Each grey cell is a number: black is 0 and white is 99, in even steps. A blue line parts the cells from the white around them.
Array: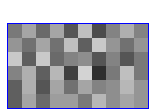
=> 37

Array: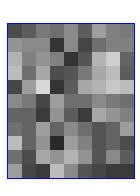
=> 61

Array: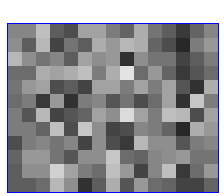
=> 36

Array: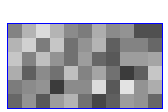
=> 40

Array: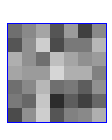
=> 29

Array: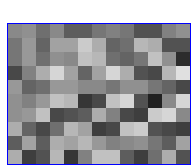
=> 67
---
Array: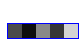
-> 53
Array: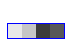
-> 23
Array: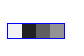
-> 37
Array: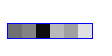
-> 5
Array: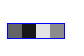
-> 88
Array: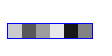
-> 61
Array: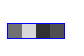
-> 19
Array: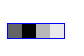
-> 71
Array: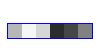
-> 83
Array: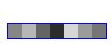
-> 39
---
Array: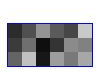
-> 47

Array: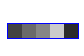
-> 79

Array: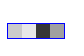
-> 21

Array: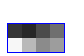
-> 54

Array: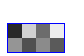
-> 54

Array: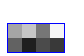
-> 29
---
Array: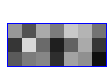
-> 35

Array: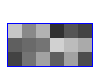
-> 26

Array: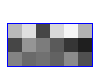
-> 51

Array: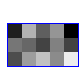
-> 30

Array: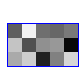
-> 66

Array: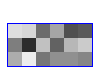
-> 67

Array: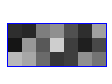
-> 72
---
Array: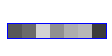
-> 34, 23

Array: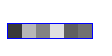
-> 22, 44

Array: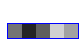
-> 45, 63

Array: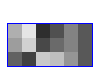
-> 68, 34

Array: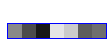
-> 53, 43

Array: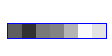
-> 37, 88

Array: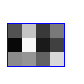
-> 32, 84

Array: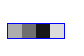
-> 67, 85

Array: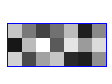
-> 77, 56

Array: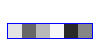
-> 88, 52
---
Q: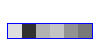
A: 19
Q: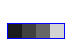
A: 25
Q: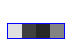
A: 25
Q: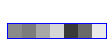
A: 48
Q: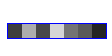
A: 67
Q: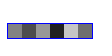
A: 30
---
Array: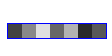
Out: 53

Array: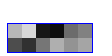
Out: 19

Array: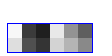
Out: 31

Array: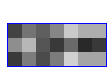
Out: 48

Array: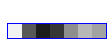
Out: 34

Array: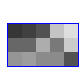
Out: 61
